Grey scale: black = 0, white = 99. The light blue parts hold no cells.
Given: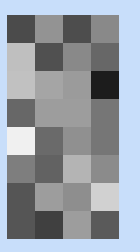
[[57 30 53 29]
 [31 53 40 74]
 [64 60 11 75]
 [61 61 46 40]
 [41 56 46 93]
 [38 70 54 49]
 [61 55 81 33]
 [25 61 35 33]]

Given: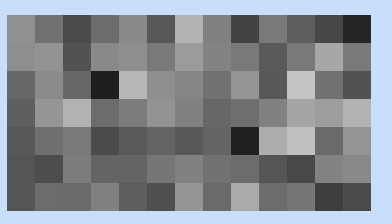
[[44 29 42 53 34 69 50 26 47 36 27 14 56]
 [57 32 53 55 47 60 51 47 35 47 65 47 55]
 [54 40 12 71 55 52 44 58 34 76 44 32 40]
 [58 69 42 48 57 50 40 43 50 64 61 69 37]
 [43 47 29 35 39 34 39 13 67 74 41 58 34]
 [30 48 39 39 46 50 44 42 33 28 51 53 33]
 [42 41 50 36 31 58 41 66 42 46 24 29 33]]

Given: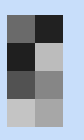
[[13 41]
 [73 12]
 [52 32]
 [65 76]]

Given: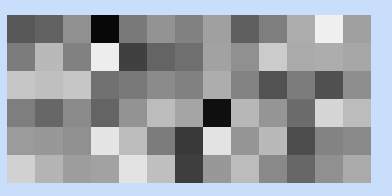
[[38 56  3 47 57 50 62 37 49 67 93 62 34]
 [72 50 92 25 39 43 63 56 79 66 67 65 48]
 [74 77 44 47 54 50 67 51 32 48 31 55 77]
 [40 54 39 57 73 64  6 71 58 42 83 73 49]
 [59 56 89 73 48 22 88 58 72 30 51 53 60]
 [70 61 63 88 74 24 59 73 53 40 56 66 81]]

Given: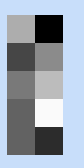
[[ 0 67]
 [54 27]
 [73 47]
 [97 38]
 [17 38]]

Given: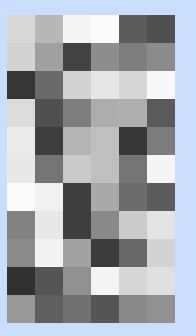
[[71 95 97 36 31 84]
 [62 26 55 49 54 82]
 [41 82 89 83 96 21]
 [31 49 67 68 35 85]
 [24 70 74 21 48 91]
 [45 78 74 45 95 90]
 [93 24 66 42 36 97]
 [90 24 53 79 88 50]
 [94 63 23 40 82 54]
 [33 56 95 83 87 19]
 [37 44 33 53 56 59]]

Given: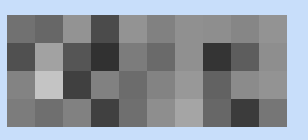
[[40 57 29 57 50 56 55 52 57 44]
 [63 33 19 48 41 56 20 36 55 31]
 [76 25 50 42 51 59 38 54 57 51]
 [43 50 25 43 55 64 40 23 46 48]]

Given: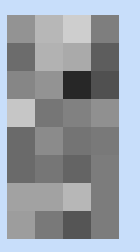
[[71 80 49 57]
 [69 66 36 42]
 [57 15 31 52]
 [46 50 56 77]
 [54 45 47 41]
 [46 39 48 41]
 [63 71 48 63]
 [47 33 48 61]]

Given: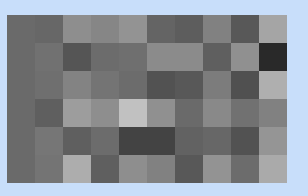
[[40 55 52 57 39 36 50 34 64 41]
 [44 33 42 43 54 54 37 56 16 41]
 [43 51 45 42 32 34 48 31 68 41]
 [37 61 55 75 56 41 53 44 50 41]
 [46 37 42 26 26 38 40 32 58 41]
 [45 67 37 55 50 34 57 42 66 41]]
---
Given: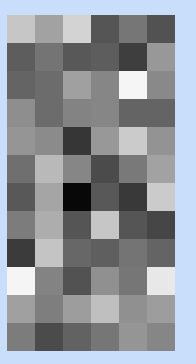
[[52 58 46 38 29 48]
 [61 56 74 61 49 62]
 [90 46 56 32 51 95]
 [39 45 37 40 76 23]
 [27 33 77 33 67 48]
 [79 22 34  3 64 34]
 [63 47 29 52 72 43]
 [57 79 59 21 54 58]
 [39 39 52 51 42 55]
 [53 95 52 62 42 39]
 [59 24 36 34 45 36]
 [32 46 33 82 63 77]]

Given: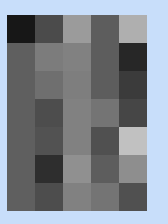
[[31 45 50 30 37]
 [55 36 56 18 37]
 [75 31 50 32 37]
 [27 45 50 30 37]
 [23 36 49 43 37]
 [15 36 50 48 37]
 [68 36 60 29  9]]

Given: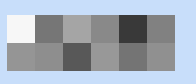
[[56 45 59 34 55 58]
 [50 22 53 64 46 96]]

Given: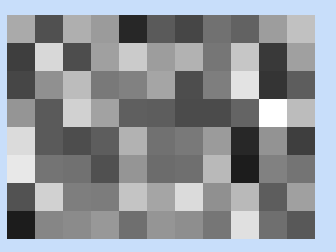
[[34 43 87 46 55 58 43 59 54 52 11]
 [62 36 72 56 85 64 76 48 49 81 32]
 [45 50 11 72 43 42 58 31 44 45 90]
 [24 57 15 60 47 44 69 36 30 35 85]
 [73 99 39 29 29 36 37 63 81 35 58]
 [36 20 88 49 30 64 50 47 73 56 27]
 [62 22 77 46 69 61 79 62 30 84 24]
 [75 61 38 44 27 35 15 60 68 31 66]]

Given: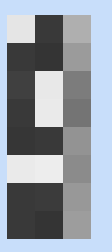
[[61 20 22]
 [59 23 22]
 [54 92 91]
 [57 22 21]
 [45 91 22]
 [48 90 25]
 [60 20 22]
 [68 22 89]]

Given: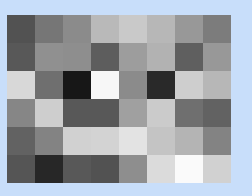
[[81 97 85 55 32 34 15 33]
 [51 70 76 88 82 81 51 38]
 [38 43 79 62 34 34 80 52]
 [71 80 16 54 96  9 43 84]
 [59 37 69 61 36 55 56 34]
 [48 59 71 78 72 54 46 32]]

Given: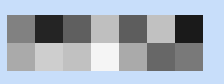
[[47 40 66 95 75 80 66]
 [10 75 36 74 37 14 50]]

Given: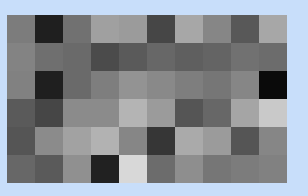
[[50 48 46 55 42 84 13 56 35 40]
 [52 33 60 66 21 52 69 63 54 33]
 [78 64 40 33 60 70 54 54 27 35]
 [ 4 52 46 49 53 57 49 41 12 50]
 [42 44 39 37 40 35 29 41 43 51]
 [65 34 52 65 27 60 62 44 12 48]]
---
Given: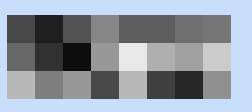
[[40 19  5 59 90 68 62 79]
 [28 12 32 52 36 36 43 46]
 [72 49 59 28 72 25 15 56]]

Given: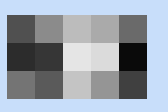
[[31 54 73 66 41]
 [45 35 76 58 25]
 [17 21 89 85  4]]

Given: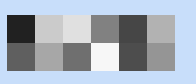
[[37 65 43 96 30 58]
 [13 79 87 50 27 69]]

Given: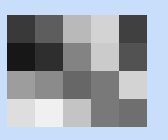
[[61 54 40 47 82]
 [ 9 18 51 79 32]
 [22 36 72 82 25]
 [86 93 76 47 43]]

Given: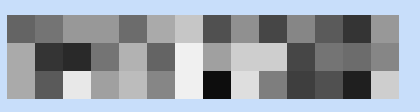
[[66 20 16 45 69 39 93 62 80 80 27 45 42 52]
 [39 45 59 59 42 66 77 31 56 27 52 35 20 59]
 [66 35 90 62 73 52 93  5 86 49 24 31 12 80]]

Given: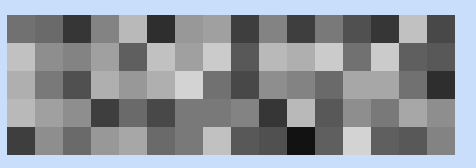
[[44 41 21 51 72 18 59 62 24 51 24 47 31 21 75 28]
 [68 47 31 68 59 68 82 44 28 55 51 41 65 65 44 18]
 [24 55 41 59 65 41 47 75 34 31  7 37 82 37 34 51]
 [75 55 51 62 37 75 62 79 34 72 68 79 44 79 37 34]
 [72 62 55 24 41 28 47 47 51 21 72 34 55 47 65 55]]

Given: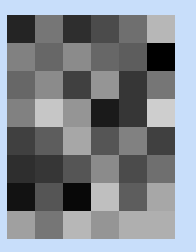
[[ 7 33  3 74 36 65]
 [14 46 18 29 43 71]
 [40 54 25 58 21 46]
 [18 21 33 54 29 43]
 [50 40 54 40 36  0]
 [50 77 58 10 21 80]
 [25 36 65 33 50 25]
 [62 46 71 58 68 68]]

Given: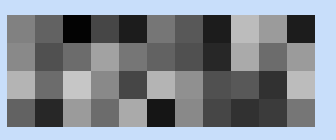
[[50 38  1 27 11 46 34 11 73 60 11]
 [53 31 42 63 46 38 31 15 66 42 60]
 [38 15 60 42 66  8 53 27 19 23 46]
 [70 42 77 53 27 70 56 31 34 19 73]]
